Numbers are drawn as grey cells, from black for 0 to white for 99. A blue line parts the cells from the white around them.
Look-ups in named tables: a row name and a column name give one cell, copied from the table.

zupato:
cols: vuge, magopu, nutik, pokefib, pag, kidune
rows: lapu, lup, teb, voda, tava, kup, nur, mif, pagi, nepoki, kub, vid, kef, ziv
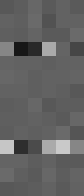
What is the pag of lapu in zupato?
38
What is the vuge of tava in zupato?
39
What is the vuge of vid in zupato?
39
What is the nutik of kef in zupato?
35
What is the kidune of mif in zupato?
36
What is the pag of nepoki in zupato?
41
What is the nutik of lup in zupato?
41
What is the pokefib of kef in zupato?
40
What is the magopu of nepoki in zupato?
38
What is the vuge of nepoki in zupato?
36
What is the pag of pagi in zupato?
35
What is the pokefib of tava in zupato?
37
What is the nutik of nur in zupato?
37
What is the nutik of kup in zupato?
37
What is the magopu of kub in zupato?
18
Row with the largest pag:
kub

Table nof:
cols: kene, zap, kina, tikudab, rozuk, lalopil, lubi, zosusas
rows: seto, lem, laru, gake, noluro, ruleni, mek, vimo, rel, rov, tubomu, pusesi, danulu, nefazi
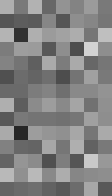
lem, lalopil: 55
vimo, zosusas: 56
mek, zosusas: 57
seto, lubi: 60
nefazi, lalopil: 42
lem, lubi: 52
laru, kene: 70
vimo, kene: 68
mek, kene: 41
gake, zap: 61
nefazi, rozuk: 34
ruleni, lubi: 62
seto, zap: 47
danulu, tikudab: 53
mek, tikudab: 51

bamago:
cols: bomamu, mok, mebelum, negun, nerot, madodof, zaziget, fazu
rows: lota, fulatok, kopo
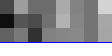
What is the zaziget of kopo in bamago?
45
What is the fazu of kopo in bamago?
64
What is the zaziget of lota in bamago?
45
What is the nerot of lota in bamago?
66
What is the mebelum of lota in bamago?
42
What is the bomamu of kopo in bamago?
38
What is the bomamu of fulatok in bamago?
6
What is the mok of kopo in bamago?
47
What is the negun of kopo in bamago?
50
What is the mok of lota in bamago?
61
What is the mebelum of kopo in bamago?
19
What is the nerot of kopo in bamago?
52
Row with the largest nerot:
fulatok

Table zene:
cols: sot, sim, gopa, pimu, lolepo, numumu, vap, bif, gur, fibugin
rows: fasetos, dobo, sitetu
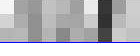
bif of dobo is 19
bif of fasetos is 21
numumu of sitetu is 67
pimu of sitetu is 70
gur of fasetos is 61
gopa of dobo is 56
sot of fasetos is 95
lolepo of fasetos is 71
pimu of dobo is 73
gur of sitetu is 79
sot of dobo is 82
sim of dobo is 67
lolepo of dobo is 65
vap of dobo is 79
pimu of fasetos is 75
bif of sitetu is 26
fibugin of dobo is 79
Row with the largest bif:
sitetu

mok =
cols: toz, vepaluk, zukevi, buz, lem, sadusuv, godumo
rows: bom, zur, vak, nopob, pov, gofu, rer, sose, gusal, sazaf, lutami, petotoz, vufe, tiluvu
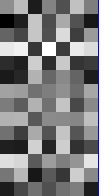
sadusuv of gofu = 39
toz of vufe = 46
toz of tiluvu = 11
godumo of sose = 53
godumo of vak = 60
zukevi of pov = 80
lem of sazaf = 76
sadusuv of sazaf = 33
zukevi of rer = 44
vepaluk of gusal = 70
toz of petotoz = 86
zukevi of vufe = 9
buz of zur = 30
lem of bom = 31
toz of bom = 55
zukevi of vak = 77
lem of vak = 85
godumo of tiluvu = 11
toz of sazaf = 44
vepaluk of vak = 27

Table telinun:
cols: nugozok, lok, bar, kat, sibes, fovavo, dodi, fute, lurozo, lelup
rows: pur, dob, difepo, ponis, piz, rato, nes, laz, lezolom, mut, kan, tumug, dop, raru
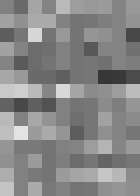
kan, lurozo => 52
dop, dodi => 66
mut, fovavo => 36
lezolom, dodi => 46
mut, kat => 66
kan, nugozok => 58
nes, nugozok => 78
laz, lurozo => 49
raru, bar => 66
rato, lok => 59
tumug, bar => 60
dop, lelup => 54
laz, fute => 54
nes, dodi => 54
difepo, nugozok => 36
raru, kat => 47
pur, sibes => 72
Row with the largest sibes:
nes

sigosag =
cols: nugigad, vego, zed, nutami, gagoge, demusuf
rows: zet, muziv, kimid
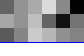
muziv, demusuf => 45
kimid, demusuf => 51
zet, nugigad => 39
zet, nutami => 85
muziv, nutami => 39
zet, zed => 66
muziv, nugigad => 65

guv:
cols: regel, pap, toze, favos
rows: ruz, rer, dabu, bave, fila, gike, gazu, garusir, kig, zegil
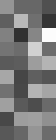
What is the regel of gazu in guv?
44
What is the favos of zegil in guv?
42
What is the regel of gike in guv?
65
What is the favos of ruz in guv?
31
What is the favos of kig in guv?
56
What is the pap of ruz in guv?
40
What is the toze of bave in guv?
81
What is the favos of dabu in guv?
98
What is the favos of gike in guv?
33
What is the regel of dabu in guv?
50
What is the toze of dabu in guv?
52
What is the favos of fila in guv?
70
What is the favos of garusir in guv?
41
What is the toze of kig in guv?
62
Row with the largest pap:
rer

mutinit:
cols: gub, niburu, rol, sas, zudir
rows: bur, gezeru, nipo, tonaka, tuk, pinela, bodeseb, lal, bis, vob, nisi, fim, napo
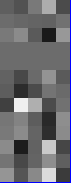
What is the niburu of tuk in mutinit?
42
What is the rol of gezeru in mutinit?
39
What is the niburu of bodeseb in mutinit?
17
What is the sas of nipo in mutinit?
10
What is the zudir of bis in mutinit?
55
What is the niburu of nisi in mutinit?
11
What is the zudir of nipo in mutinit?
59
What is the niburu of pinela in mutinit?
28
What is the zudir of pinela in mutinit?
35
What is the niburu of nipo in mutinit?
54
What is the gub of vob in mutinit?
47
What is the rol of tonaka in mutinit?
42
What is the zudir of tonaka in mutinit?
42
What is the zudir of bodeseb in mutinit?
41
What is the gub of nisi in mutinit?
54
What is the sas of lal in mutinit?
29

